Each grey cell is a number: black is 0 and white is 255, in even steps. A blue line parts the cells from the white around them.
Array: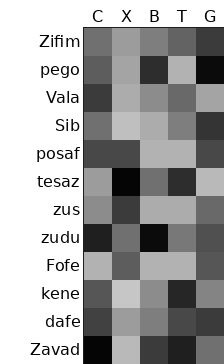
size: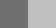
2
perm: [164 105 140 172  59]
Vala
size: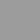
1
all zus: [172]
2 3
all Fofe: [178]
0 2 3
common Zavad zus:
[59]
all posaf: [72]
0 1 4

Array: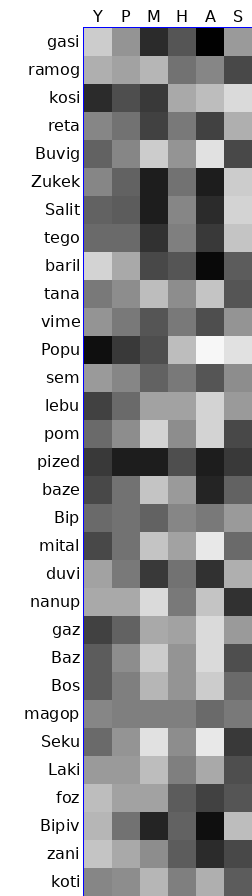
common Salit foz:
[92]
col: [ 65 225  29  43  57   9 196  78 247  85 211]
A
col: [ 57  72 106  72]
Y
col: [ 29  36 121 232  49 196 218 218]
A
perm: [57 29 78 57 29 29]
pized
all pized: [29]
1 2 4

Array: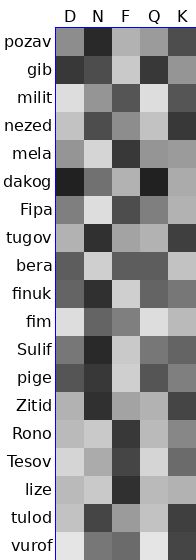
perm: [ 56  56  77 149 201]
gib
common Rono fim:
[186]
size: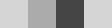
4
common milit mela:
[149]

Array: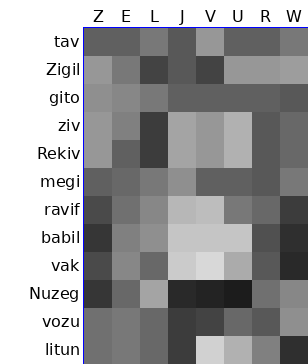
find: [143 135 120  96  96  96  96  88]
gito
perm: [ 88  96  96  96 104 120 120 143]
megi
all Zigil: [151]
0 5 6
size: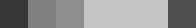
7
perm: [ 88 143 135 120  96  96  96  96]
gito
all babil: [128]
1

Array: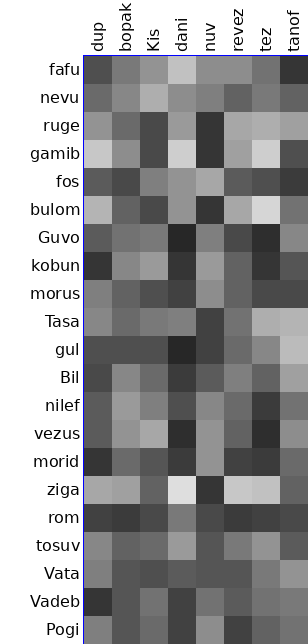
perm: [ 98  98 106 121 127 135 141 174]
nevu
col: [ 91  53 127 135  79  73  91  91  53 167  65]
dup
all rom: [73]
2 4 7
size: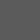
1
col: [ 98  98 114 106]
revez
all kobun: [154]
2 4
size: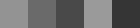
5

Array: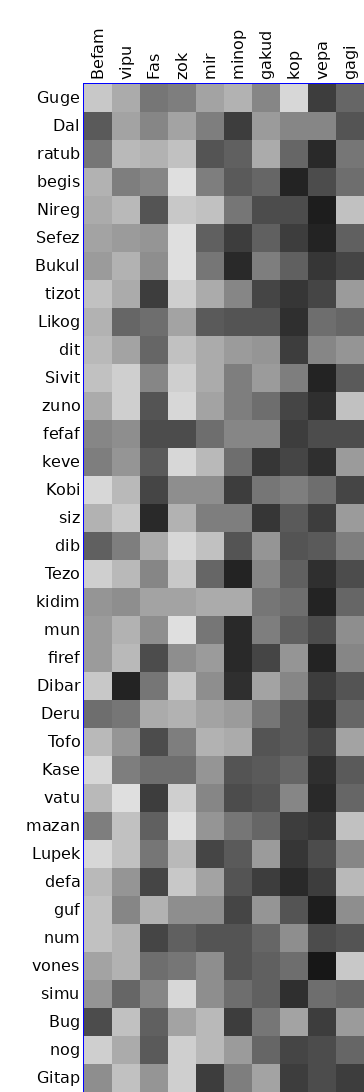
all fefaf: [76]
2 3 8 9
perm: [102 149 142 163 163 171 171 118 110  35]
kidim
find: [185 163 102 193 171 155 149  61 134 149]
dit
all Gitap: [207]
3

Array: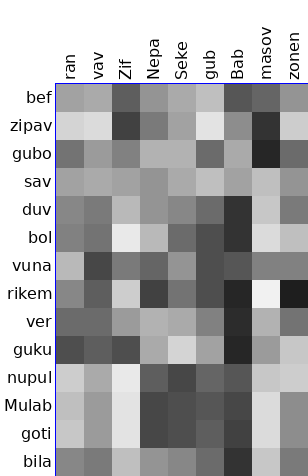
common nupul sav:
[170]
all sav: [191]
5 7
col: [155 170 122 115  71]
vav
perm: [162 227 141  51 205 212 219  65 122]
zipav
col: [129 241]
masov
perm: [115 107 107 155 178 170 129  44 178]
ver

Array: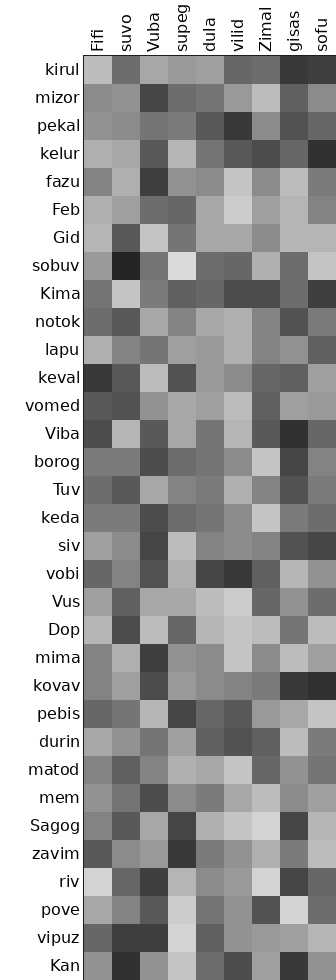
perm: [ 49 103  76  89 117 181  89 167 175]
kelur
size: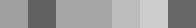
7

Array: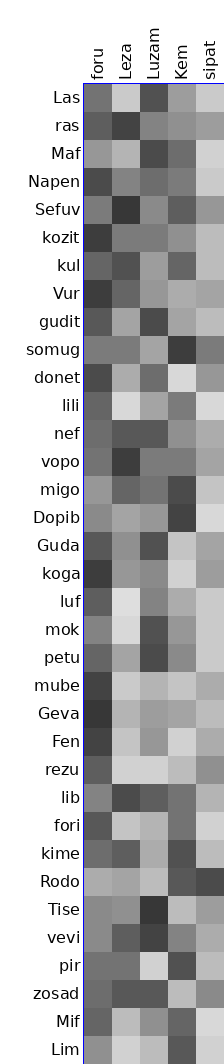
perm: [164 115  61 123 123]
vopo
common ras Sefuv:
[94]
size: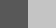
2
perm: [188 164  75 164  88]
gudit
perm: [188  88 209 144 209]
Lim

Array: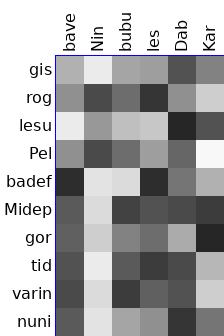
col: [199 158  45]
les
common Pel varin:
[74]
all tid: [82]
0
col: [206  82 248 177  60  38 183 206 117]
Kar
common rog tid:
[74]
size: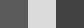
3

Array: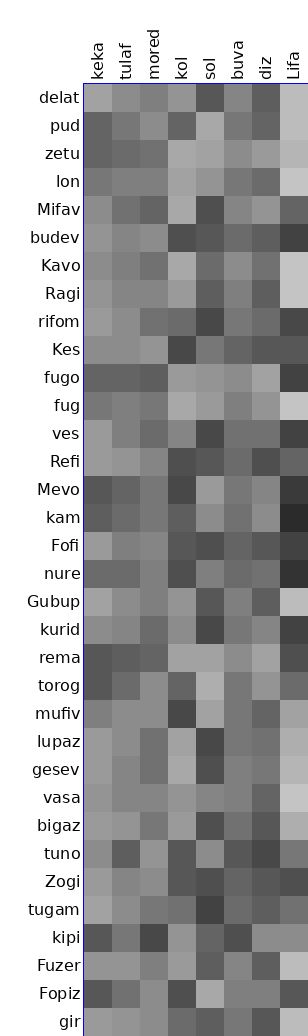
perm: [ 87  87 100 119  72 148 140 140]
Kes
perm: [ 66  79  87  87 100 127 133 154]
Fofi

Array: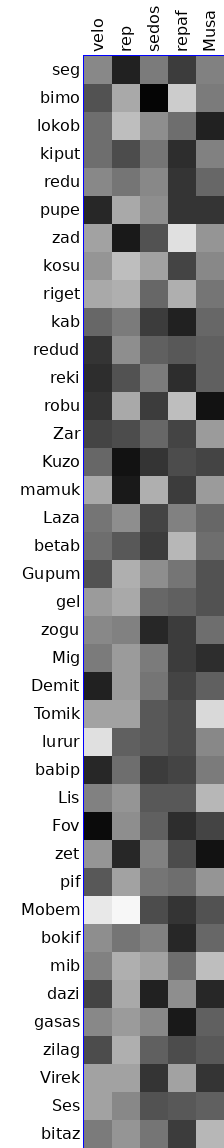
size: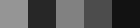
5
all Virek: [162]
0 1 3
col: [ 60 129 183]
repaf
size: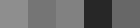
5

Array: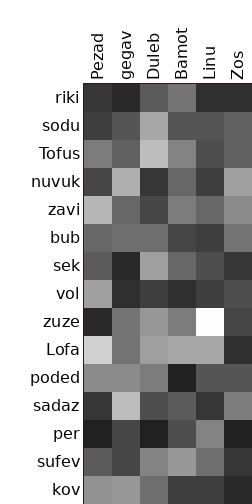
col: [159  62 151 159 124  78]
Duleb
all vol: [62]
2 4

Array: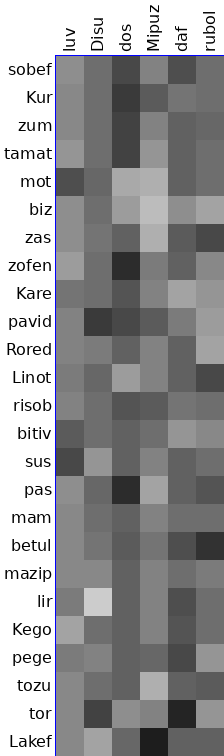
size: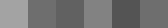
6
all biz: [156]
2
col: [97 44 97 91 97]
dos
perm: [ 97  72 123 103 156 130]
Linot

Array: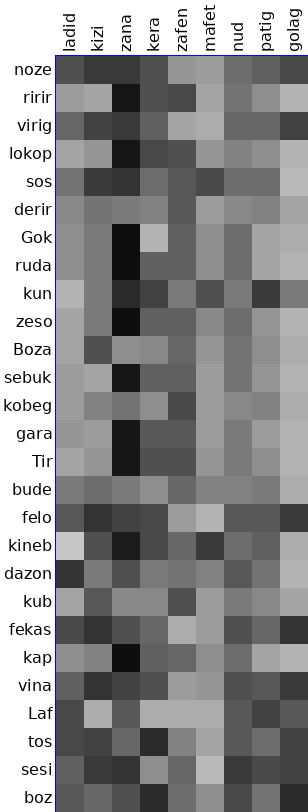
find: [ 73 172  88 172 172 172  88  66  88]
Laf
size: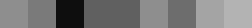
9
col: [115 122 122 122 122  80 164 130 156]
kizi
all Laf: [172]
1 3 4 5

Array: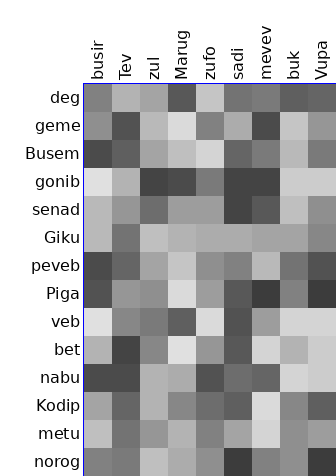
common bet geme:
[150]
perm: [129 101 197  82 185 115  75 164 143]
peveb
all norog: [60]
5 8
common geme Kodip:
[218]

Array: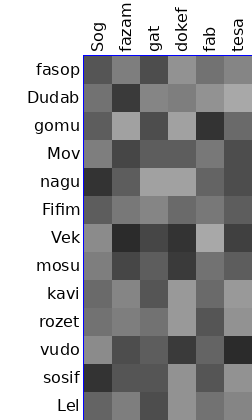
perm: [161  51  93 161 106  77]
gomu
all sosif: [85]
1 2 4
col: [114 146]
fab
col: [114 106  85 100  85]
fab
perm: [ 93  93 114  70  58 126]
mosu
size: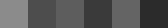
6
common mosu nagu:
[93]

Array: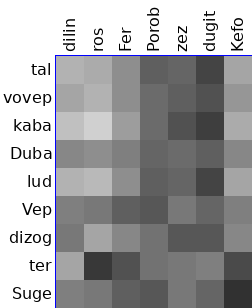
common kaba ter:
[81]
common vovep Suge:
[95]
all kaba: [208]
1

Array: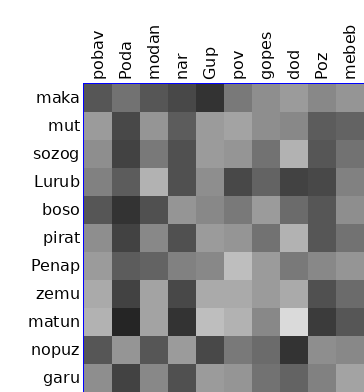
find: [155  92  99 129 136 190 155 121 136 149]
Penap
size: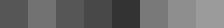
8
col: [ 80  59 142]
Poz
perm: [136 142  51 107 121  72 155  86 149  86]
nopuz
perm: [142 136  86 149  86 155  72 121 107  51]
nopuz

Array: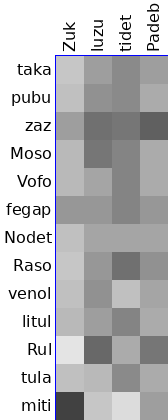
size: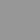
1
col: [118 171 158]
Padeb
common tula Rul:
[171]
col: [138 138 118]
tidet
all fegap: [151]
0 1 3
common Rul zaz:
[118]
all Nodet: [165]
1 2 3

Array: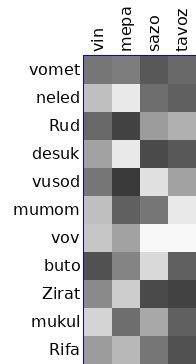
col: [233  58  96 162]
mepa
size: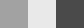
3
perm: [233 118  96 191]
mumom
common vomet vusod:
[118]
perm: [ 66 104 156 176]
Rud
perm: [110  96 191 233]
neled

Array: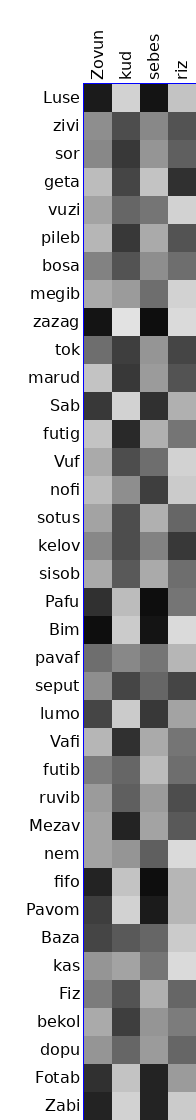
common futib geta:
[188]
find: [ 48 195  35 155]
Fotab
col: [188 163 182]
Zovun
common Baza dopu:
[102]
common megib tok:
[110]
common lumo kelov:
[56]

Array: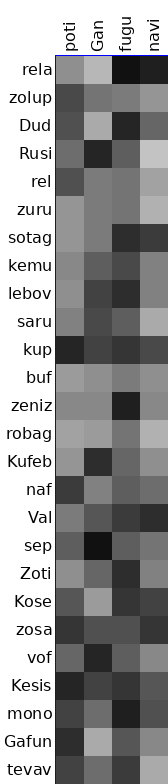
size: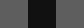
3
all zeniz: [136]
0 1 3

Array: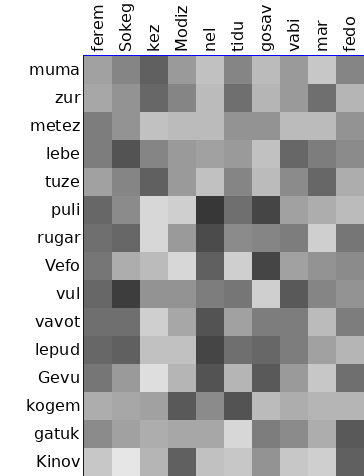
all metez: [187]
3 4 7 8
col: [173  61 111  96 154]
Sokeg
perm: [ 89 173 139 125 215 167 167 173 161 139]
gatuk

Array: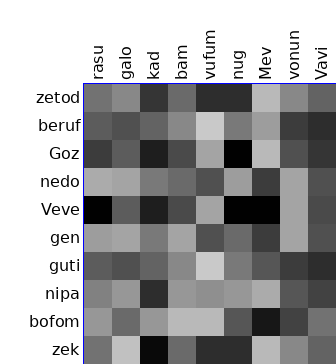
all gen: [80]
4 8
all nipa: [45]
2
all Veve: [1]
0 5 6
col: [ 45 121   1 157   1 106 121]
nug
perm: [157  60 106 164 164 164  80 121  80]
gen

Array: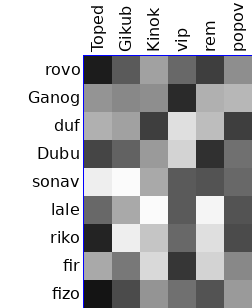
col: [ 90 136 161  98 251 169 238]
Gikub
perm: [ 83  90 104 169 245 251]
lale
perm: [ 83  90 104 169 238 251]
sonav
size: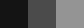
3
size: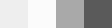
4

